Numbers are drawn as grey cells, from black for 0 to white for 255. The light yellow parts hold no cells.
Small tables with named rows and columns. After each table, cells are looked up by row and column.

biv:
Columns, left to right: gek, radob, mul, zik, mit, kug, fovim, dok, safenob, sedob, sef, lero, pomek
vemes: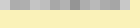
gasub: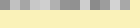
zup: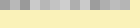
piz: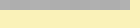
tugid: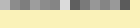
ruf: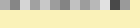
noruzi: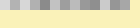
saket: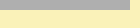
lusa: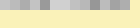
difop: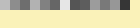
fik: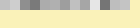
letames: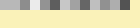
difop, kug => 102
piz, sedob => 176
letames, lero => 174
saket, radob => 175
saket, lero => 175
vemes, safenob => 174
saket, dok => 175
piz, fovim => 175

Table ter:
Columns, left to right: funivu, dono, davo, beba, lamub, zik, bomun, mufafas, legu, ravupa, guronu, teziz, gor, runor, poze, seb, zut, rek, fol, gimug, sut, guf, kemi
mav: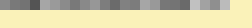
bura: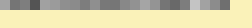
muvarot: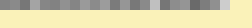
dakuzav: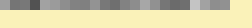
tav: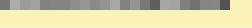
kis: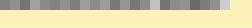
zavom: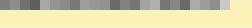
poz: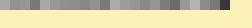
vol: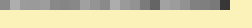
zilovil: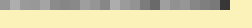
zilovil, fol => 150
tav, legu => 150
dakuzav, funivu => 159
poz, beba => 121
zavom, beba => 95
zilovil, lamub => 164
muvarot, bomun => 145
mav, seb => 153
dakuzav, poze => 167
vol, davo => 155
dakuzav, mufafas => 130
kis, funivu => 130
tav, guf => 135
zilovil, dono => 174
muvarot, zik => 130
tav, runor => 148

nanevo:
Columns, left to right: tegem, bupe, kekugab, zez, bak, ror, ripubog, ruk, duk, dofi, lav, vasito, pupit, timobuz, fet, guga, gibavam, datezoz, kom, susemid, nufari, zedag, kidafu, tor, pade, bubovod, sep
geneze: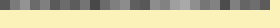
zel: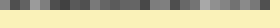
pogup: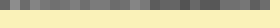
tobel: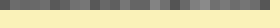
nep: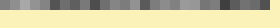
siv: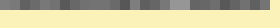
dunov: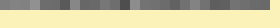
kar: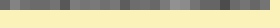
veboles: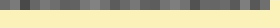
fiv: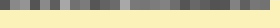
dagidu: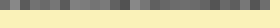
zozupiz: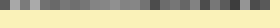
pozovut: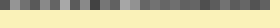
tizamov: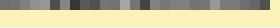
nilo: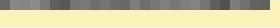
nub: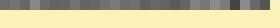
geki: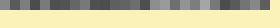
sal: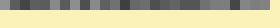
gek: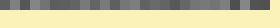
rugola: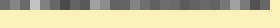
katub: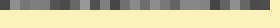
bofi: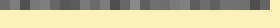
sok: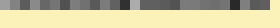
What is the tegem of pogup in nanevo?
102
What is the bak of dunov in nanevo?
109
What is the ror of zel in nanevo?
78
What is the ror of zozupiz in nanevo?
105
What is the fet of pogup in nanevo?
121
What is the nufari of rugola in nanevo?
105
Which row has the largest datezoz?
geneze

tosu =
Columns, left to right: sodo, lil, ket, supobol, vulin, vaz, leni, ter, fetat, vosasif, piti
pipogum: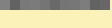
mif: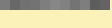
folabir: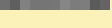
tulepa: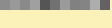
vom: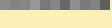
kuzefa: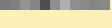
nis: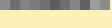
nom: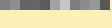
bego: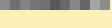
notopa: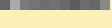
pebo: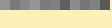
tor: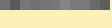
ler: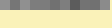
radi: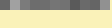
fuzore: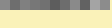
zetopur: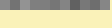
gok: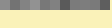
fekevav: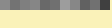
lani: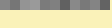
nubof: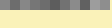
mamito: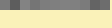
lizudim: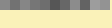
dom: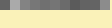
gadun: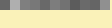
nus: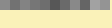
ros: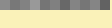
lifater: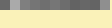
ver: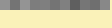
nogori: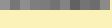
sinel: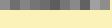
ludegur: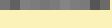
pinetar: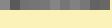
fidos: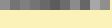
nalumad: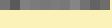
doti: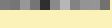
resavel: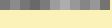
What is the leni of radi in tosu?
114
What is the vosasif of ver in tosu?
111
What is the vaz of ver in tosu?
116
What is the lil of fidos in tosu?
116
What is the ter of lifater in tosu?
99
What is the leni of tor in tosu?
133
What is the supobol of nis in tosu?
123
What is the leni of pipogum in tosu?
117
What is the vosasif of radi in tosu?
101
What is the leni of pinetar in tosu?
118
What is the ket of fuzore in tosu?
128
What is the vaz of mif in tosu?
135
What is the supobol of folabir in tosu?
117
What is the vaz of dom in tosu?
117
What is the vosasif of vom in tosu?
130
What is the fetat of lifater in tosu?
103
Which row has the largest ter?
resavel

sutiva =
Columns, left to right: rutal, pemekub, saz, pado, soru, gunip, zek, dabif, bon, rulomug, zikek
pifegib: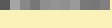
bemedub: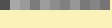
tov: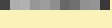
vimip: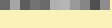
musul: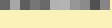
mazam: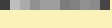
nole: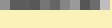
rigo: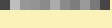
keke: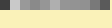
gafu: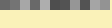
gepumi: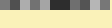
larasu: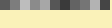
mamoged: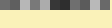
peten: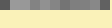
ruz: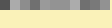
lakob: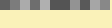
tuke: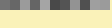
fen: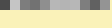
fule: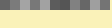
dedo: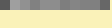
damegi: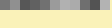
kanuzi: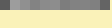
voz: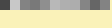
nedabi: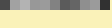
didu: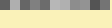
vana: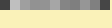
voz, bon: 133
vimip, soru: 107
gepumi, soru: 165
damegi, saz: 87
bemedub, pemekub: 168
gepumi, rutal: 122
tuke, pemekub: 103
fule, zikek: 116
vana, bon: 150
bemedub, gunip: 140
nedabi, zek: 91
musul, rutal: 103
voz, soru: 143
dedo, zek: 126
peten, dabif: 127
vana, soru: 147
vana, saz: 159
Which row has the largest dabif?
fen

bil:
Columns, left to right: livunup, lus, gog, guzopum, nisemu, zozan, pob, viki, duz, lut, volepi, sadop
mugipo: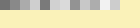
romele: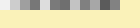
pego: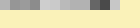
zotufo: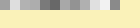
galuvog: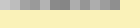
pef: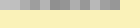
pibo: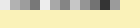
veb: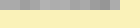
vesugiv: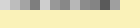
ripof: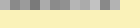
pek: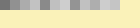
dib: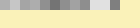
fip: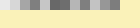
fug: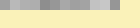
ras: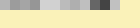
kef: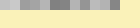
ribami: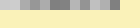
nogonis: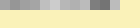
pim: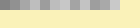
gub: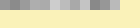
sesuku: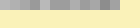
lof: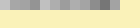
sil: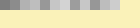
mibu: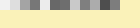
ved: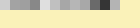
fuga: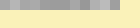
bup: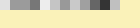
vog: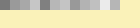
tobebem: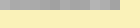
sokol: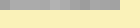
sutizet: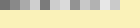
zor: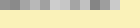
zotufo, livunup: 161
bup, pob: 153
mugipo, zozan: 209
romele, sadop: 130
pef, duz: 152
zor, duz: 193
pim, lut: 158
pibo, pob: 133
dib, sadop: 127
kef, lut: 187
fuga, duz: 152
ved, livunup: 207
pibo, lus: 178

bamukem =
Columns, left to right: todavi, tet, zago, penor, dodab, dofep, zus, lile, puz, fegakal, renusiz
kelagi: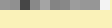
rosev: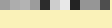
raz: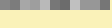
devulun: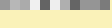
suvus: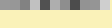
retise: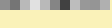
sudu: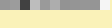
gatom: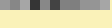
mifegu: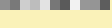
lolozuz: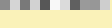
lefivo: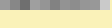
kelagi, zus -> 136
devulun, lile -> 101
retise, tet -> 117
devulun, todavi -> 153
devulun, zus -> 175
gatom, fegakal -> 149
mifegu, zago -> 206
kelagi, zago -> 70
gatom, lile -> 127
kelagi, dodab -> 164
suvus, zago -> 130
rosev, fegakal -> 150
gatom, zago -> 166
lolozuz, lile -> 96
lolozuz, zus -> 219
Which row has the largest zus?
rosev

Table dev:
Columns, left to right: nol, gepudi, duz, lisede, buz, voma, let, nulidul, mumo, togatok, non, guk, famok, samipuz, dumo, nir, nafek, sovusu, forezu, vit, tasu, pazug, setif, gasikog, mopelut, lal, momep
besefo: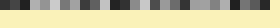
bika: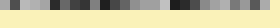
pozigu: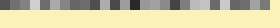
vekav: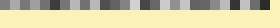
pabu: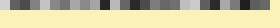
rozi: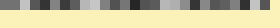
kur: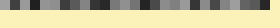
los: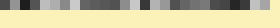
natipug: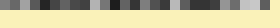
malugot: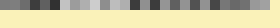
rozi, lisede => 87
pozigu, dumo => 152
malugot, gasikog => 105
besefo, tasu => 161
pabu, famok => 102
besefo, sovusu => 108
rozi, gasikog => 128
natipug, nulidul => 73
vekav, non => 79
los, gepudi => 148
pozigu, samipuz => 41
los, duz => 29

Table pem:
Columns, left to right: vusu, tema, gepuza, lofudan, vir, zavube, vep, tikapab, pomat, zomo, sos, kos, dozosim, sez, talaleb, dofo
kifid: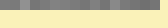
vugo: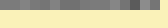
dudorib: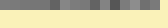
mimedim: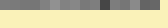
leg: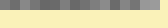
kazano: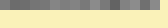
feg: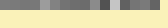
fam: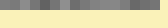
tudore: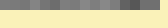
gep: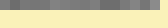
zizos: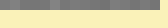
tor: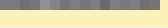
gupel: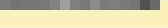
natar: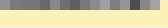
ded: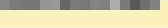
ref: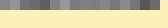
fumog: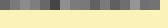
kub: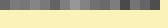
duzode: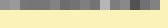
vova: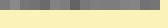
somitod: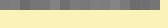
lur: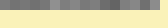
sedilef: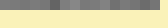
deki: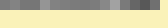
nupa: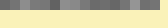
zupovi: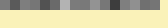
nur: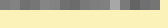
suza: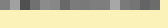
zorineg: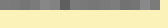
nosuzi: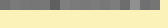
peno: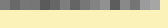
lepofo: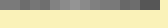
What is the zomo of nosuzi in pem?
124
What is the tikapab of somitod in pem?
123
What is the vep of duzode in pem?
110
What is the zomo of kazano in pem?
139
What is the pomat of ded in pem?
120
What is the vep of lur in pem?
126
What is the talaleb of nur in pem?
112
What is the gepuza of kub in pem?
119
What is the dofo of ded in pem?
131
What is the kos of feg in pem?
197
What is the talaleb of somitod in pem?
112
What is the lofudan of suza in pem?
113
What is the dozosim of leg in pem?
133
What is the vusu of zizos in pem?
124
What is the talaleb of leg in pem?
152
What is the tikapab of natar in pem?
96
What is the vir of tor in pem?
145
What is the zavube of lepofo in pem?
130
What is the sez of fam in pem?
105
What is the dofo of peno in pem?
166
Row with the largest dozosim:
natar

